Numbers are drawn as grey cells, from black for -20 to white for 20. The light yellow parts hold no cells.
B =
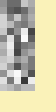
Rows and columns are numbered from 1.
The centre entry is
-7
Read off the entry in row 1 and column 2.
-3
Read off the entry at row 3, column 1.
13
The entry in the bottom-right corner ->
9
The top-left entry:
3
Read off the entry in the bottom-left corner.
11
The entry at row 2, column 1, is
5
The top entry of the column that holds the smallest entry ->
11
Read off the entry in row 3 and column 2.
1
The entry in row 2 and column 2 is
-5
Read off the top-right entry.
7
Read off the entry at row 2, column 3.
-7
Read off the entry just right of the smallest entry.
17
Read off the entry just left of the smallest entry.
17

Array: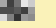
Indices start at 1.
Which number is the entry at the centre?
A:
-6
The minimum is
-12
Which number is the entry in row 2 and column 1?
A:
-8
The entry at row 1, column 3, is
-2

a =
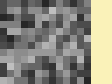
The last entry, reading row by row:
-14
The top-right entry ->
0
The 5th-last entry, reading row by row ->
-6
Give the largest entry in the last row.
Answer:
8
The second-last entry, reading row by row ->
2
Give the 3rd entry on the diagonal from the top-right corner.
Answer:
6
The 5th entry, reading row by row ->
-4
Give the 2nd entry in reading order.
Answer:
-4
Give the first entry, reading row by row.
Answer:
-8
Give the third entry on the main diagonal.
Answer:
-2
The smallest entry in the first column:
-14
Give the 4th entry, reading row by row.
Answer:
-10
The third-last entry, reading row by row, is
-10
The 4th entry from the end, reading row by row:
0

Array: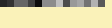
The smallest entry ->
-18
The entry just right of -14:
-12
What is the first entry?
-14
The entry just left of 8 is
-2

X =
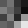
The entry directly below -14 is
6
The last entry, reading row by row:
16
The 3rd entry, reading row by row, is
-12
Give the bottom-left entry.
-4
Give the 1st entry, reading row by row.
-6

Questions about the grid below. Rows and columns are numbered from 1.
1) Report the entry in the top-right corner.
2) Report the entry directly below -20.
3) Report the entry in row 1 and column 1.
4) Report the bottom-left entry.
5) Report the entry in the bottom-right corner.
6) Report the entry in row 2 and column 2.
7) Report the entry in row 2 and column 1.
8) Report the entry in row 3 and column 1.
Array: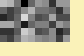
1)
4
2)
2
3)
10
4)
-6
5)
4
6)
-10
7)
-4
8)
-14

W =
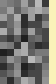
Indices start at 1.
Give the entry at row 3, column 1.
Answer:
5
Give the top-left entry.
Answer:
1
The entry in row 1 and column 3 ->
-3
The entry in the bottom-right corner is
3
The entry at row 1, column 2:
-1
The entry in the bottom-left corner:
-3
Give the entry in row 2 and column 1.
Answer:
-1
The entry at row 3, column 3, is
7
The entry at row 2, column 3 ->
-5
